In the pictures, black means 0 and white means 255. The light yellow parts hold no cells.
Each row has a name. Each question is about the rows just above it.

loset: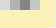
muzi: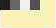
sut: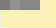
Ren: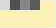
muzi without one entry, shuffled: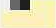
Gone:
[80]
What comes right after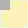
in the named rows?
[134]
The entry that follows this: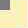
[144]
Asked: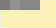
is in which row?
sut
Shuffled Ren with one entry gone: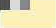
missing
[91]
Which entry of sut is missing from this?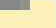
[124]

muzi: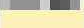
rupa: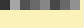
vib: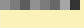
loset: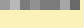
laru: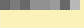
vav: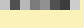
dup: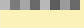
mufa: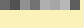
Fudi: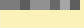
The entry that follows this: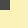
[105]
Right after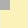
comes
[166]
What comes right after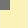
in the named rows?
[175]
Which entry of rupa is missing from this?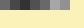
[134]
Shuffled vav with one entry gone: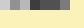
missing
[195]

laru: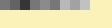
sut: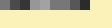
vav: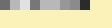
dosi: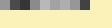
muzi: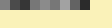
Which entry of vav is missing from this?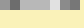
[43]
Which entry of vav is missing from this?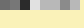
[151]
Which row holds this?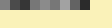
muzi
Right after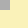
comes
[151]
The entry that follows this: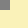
[75]
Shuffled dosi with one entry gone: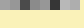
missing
[66]
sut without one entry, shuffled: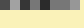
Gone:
[87]

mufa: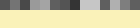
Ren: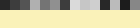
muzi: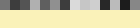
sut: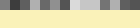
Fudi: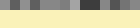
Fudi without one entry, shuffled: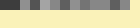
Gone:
[126]
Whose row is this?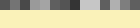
mufa
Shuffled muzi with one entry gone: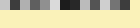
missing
[135]
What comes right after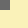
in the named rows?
[144]
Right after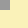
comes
[164]

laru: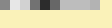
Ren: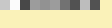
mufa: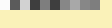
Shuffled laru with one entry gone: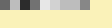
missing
[179]
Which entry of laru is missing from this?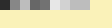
[179]

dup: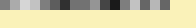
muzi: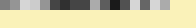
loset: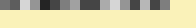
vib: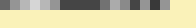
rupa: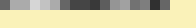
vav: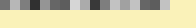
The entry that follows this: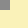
[69]
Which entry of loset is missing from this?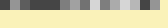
[36]
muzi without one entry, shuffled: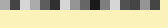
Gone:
[204]
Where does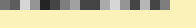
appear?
loset
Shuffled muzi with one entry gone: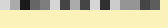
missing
[81]

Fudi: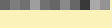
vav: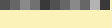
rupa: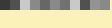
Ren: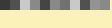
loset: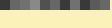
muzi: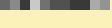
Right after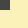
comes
[137]
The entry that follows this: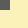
[103]
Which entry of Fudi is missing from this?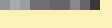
[125]

